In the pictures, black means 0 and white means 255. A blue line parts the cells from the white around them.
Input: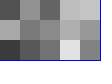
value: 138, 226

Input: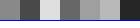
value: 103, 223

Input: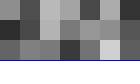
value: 122, 207

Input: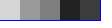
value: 126, 213

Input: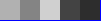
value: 208, 208

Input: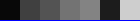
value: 115, 206

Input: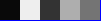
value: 51, 238

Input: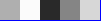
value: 41, 251

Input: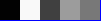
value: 64, 249

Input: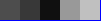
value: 16, 192
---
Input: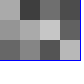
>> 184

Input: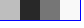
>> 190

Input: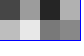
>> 190

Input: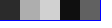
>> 174

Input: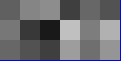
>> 177

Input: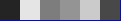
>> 203

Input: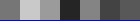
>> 155

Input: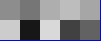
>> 204

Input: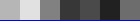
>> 182

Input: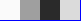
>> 219
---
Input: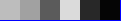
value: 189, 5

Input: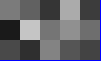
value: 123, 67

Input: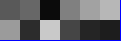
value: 89, 29

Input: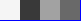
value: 245, 105

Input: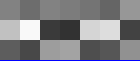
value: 130, 145

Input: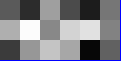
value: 90, 97

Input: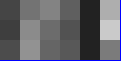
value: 69, 123
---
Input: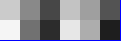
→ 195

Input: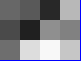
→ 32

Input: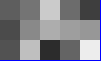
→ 173

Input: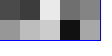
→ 234

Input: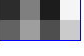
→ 127

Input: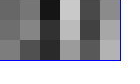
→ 187

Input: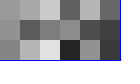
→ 140

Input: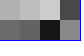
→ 190

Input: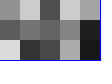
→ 100

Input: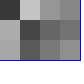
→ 70
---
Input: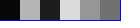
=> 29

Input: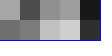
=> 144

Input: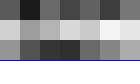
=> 105

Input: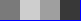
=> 159

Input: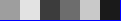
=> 60

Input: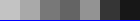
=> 120

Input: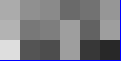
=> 138
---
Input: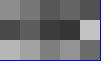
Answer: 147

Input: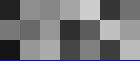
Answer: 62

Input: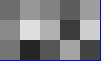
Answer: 164

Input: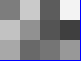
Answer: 117

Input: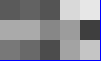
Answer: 163

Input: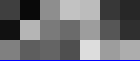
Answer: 157

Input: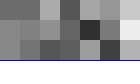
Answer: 64

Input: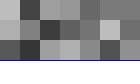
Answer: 82
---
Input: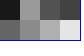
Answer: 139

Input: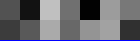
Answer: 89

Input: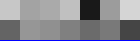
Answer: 150

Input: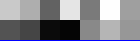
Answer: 69

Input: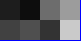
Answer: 79

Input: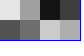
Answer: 110
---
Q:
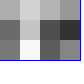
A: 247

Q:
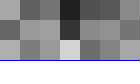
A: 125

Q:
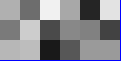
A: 189

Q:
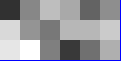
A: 255

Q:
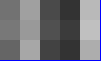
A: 167

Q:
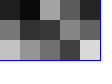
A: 149

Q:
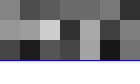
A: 29

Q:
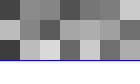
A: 188

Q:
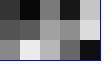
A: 235

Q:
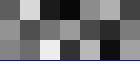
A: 109
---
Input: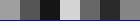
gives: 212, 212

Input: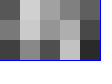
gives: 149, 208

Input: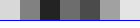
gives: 109, 228

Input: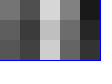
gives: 191, 214

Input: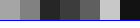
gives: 60, 200

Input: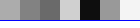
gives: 208, 244

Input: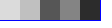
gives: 86, 219

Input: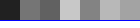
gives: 200, 200

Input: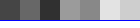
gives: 155, 227
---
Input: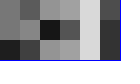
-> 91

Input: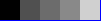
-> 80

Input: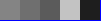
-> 111

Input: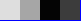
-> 166

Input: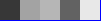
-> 163

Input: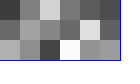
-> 127

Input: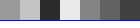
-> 196

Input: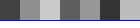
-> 143
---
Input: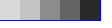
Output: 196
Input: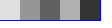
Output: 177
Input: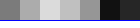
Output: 192
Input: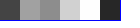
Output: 209
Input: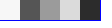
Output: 219
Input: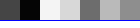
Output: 216
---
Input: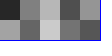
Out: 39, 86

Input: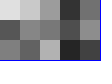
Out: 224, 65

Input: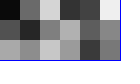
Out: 10, 120

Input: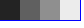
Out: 35, 236

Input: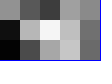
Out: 146, 106

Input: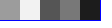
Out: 156, 28
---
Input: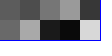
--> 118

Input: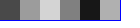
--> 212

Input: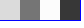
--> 252

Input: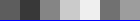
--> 133

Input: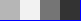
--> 117

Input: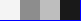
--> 190

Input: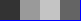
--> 196

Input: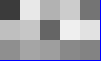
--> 178

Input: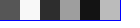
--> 45
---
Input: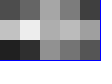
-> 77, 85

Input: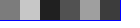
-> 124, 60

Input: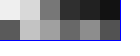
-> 239, 82

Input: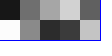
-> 23, 196

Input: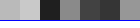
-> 186, 151

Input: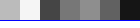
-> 187, 21

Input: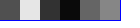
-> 80, 134

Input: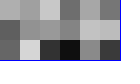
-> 175, 58
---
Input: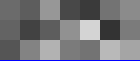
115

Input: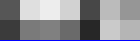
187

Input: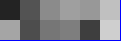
152

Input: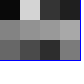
52

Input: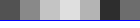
45

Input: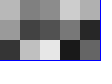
205

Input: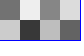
134
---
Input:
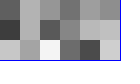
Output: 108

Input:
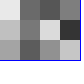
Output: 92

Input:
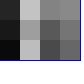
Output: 189

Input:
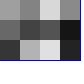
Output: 179

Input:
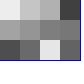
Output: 106

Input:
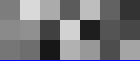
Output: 152
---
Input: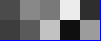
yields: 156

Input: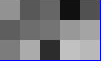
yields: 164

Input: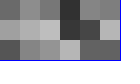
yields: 182

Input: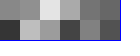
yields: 82

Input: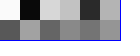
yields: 149

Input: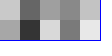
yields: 232
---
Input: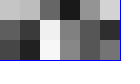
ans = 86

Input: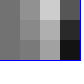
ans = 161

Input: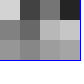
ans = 157

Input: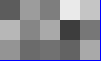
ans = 99

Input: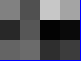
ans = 46

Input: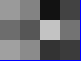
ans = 51

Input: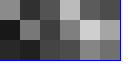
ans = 133

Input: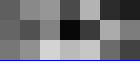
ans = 107

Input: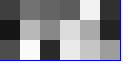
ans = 197

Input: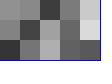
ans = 97
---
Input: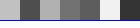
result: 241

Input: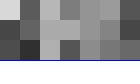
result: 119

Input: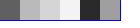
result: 42

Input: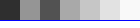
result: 226

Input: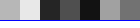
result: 161

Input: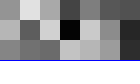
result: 156

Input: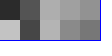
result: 138

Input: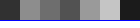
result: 197
